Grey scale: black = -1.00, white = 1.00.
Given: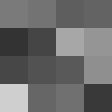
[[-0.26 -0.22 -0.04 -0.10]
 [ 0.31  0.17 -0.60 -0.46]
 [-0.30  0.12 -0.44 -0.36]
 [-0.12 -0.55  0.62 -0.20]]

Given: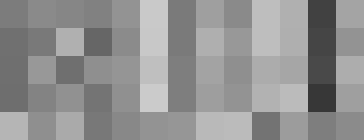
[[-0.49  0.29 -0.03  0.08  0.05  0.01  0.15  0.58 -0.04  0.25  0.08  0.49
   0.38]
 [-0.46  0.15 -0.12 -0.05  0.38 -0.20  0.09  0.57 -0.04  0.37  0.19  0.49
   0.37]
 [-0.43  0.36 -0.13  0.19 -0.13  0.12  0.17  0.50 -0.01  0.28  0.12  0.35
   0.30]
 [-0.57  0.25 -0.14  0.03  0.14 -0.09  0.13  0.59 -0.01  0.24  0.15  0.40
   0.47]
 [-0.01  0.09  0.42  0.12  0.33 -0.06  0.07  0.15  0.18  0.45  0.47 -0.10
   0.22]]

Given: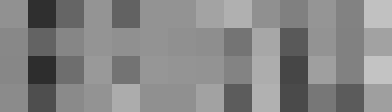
[[ 0.02  0.51  0.14 -0.63 -0.21  0.16 -0.23  0.15  0.15  0.28  0.38  0.13
   0.00  0.17]
 [ 0.01  0.27  0.07 -0.22  0.05  0.16  0.13  0.15  0.13  0.11 -0.09  0.31
  -0.30  0.15]
 [ 0.01  0.53  0.06 -0.65 -0.14  0.20 -0.10  0.18  0.16  0.15  0.03  0.36
  -0.45  0.25]
 [-0.29  0.25  0.09 -0.39  0.08  0.15  0.35  0.13  0.13  0.27 -0.28  0.39
  -0.42 -0.07]]

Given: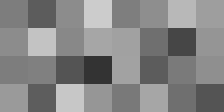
[[ 0.44  0.24 -0.02 -0.28  0.10  0.60 -0.01  0.11]
 [-0.45  0.17  0.10  0.53  0.07  0.30  0.26 -0.13]
 [-0.04  0.12 -0.02  0.00 -0.34 -0.60  0.27 -0.28]
 [-0.13 -0.34  0.21 -0.27  0.56  0.18 -0.05  0.30]]

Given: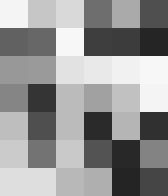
[[ 0.33 -0.38  0.91  0.55  0.70 -0.14]
 [-0.53 -0.71 -0.24 -0.19  0.94 -0.51]
 [ 0.89  0.94  0.19  0.21  0.77  0.83]
 [ 0.51  0.91  0.04 -0.59  0.47  0.26]
 [ 0.42 -0.62  0.49 -0.38  0.47 -0.67]
 [-0.69  0.03  0.59 -0.10  0.58 -0.35]
 [-0.72 -0.46  0.74  0.74  0.44  0.37]]

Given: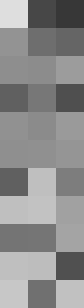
[[-0.44 -0.57  0.74]
 [-0.14 -0.21  0.15]
 [ 0.10  0.22  0.11]
 [-0.07 -0.38 -0.25]
 [ 0.09  0.21  0.14]
 [ 0.13  0.17  0.12]
 [ 0.50 -0.02 -0.25]
 [ 0.52  0.26  0.50]
 [-0.08  0.29 -0.09]
 [ 0.48 -0.37  0.50]
 [-0.12  0.51  0.56]]
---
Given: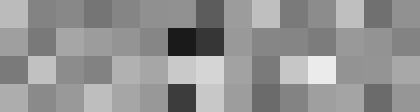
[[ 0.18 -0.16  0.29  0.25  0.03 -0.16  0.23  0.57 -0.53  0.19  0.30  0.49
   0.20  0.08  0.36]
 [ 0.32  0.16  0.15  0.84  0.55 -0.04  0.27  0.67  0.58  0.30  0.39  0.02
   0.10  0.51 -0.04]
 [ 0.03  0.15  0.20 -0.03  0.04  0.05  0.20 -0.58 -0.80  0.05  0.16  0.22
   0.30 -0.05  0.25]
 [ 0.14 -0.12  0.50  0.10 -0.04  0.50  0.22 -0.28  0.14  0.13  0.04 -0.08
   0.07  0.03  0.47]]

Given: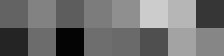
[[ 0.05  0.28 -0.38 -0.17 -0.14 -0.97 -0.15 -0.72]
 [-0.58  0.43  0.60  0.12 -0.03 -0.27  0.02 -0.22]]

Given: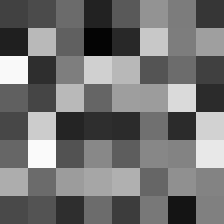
[[ 0.00 -0.84 -0.06 -0.53 -0.15 -0.64 -0.35 -0.43]
 [ 0.03  0.13 -0.20  0.38  0.30  0.22 -0.16  0.36]
 [ 0.82  0.03  0.06 -0.27  0.07 -0.36  0.96 -0.20]
 [ 0.65 -0.66 -0.12 -0.66 -0.64 -0.72  0.60 -0.44]
 [-0.66  0.71  0.22  0.24 -0.21  0.45 -0.46 -0.25]
 [-0.50 -0.15 -0.34  0.44  0.63 -0.01 -0.64  0.95]
 [ 0.25 -0.02  0.57 -0.69 -0.97 -0.25  0.45 -0.76]
 [-0.58 -0.03  0.15 -0.30 -0.73 -0.16 -0.41 -0.49]]

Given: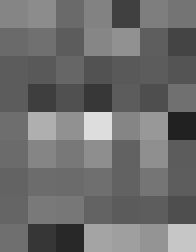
[[ 0.55  0.16  0.25  0.29 -0.69 -0.58 -0.13]
 [-0.39 -0.27 -0.29 -0.22 -0.07 -0.05 -0.21]
 [-0.27 -0.08 -0.23 -0.13 -0.16 -0.15 -0.22]
 [-0.28  0.12 -0.23  0.11 -0.06  0.04 -0.16]
 [-0.74  0.19  0.04  0.73  0.14  0.37 -0.14]
 [-0.12 -0.39 -0.28 -0.57 -0.37 -0.51 -0.28]
 [-0.34 -0.28 -0.30 -0.36 -0.20 -0.30 -0.28]
 [-0.47 -0.26  0.14  0.05 -0.28 -0.12 -0.17]
 [-0.09 -0.01 -0.50  0.02 -0.17  0.10  0.04]]

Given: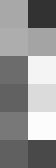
[[-0.43 -0.25]
 [ 0.98 -0.06]
 [ 0.72 -0.24]
 [ 0.91 -0.15]
 [ 0.29  0.36]
 [-0.61  0.32]]

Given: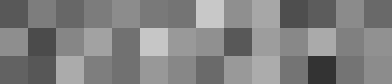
[[ 0.10 -0.09 -0.60 -0.09  0.35  0.20 -0.17  0.06  0.19 -0.11 -0.01  0.34
  -0.32 -0.23]
 [ 0.14  0.00  0.33  0.07  0.23 -0.31  0.13  0.20  0.55 -0.11  0.27  0.05
  -0.41  0.11]
 [-0.18  0.09 -0.28 -0.39  0.31  0.12  0.57 -0.09 -0.05  0.10 -0.03 -0.19
  -0.02 -0.31]]

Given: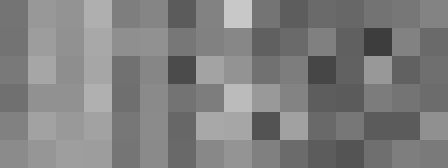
[[-0.04 -0.01 -0.13 -0.34 -0.28 -0.16  0.00  0.16  0.07 -0.18  0.08 -0.08
   0.23  0.24  0.18  0.09]
 [ 0.13 -0.29 -0.29 -0.07 -0.18  0.26 -0.35  0.30  0.32 -0.19  0.09 -0.07
   0.27  0.20  0.27  0.01]
 [-0.15 -0.09 -0.03 -0.29 -0.27  0.03  0.20  0.47 -0.02 -0.10  0.08 -0.13
   0.38  0.14  0.14 -0.12]
 [-0.13 -0.24  0.19 -0.24 -0.45 -0.02 -0.11  0.15  0.28 -0.41  0.05 -0.11
   0.30  0.11  0.30 -0.05]
 [-0.17  0.02 -0.52 -0.25  0.00 -0.17 -0.25  0.06  0.01 -0.07  0.14  0.12
   0.32  0.14  0.23 -0.10]
 [ 0.03 -0.07 -0.10 -0.19 -0.17 -0.27 -0.09  0.57  0.02 -0.29  0.04 -0.01
   0.37  0.15  0.19 -0.09]]
